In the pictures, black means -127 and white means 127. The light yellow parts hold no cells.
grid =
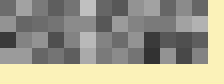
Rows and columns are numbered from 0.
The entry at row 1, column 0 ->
19
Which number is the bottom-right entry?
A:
3
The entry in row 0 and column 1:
34
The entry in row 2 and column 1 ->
3
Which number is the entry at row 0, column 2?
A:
-5
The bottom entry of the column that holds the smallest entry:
-77
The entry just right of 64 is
-25
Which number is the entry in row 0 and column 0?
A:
-19
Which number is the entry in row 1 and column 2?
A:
-19
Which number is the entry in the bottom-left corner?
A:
27
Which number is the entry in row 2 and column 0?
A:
-69
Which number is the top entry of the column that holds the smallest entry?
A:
34
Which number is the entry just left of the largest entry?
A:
-11
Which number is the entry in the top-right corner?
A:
-25
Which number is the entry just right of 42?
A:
-5
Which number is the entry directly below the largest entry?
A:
11

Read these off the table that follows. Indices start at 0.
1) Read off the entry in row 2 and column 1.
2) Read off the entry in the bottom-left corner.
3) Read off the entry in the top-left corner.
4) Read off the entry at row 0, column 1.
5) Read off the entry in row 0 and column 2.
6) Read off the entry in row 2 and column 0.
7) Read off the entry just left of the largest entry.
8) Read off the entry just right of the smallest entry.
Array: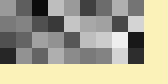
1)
-27
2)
-89
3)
26
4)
-33
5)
-115
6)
-47
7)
76
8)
62

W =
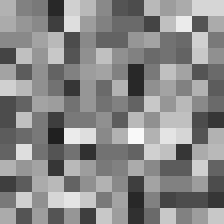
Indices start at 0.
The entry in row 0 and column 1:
1
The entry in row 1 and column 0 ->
43
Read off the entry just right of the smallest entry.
107
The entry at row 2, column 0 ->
9
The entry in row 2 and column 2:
35
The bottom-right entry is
72
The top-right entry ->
86
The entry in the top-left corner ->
50
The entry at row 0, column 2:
-6
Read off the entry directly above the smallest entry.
-65
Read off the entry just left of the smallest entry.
-6
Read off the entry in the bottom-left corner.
43
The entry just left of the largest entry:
50
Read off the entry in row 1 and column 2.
9
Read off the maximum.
121
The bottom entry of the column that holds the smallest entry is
-43
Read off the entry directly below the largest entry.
-28

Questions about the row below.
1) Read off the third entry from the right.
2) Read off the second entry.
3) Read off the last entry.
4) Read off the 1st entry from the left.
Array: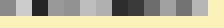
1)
33
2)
76
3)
54
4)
10

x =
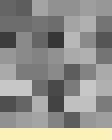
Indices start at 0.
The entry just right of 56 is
10
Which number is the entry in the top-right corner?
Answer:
23
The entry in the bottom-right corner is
30
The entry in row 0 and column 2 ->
36
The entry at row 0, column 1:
-34
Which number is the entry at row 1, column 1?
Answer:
-18
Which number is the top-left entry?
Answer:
-26
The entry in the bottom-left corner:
17
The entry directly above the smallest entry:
-18
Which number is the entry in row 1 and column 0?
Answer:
-18
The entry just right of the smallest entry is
56
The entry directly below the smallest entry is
17
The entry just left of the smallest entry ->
-26

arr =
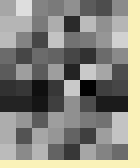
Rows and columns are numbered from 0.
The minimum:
-125
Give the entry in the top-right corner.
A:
10
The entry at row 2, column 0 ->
59
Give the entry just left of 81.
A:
22
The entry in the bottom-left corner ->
59
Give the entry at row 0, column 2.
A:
3
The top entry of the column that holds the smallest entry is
-36
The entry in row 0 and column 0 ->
38
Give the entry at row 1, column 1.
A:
53
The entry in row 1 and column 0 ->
53
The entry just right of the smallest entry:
-64
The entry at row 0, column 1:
94
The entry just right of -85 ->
59
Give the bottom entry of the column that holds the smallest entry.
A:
38
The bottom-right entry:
-20
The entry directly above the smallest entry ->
73
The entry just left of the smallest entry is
73

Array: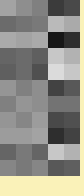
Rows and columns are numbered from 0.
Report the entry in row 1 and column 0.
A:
-20
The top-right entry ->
-54
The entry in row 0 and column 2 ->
0
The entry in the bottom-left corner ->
6
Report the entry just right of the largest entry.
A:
71
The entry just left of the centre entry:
0
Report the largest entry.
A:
91
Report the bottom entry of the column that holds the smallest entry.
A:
-39
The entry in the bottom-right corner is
-32
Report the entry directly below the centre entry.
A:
14
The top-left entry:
35
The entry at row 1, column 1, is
-12
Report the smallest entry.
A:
-104
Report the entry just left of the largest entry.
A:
-47
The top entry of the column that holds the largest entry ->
-68
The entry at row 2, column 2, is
42

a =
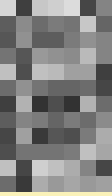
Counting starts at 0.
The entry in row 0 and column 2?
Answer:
71
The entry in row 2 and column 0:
-41
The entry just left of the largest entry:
79
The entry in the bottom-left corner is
-19
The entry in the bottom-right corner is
32
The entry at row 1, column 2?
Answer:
-19
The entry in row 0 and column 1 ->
-64
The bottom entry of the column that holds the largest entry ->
38
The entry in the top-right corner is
4
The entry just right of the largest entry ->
-57
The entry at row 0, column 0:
86
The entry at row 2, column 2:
-34
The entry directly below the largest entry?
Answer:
-11
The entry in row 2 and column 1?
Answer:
17
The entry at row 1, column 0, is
-34
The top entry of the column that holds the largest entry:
92

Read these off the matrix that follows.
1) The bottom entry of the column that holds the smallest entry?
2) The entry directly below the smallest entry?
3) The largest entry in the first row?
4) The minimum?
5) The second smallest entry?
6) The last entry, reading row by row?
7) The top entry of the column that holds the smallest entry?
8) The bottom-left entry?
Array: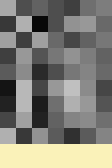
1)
18
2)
32
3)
40
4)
-119
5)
-107
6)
4
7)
-29
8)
48
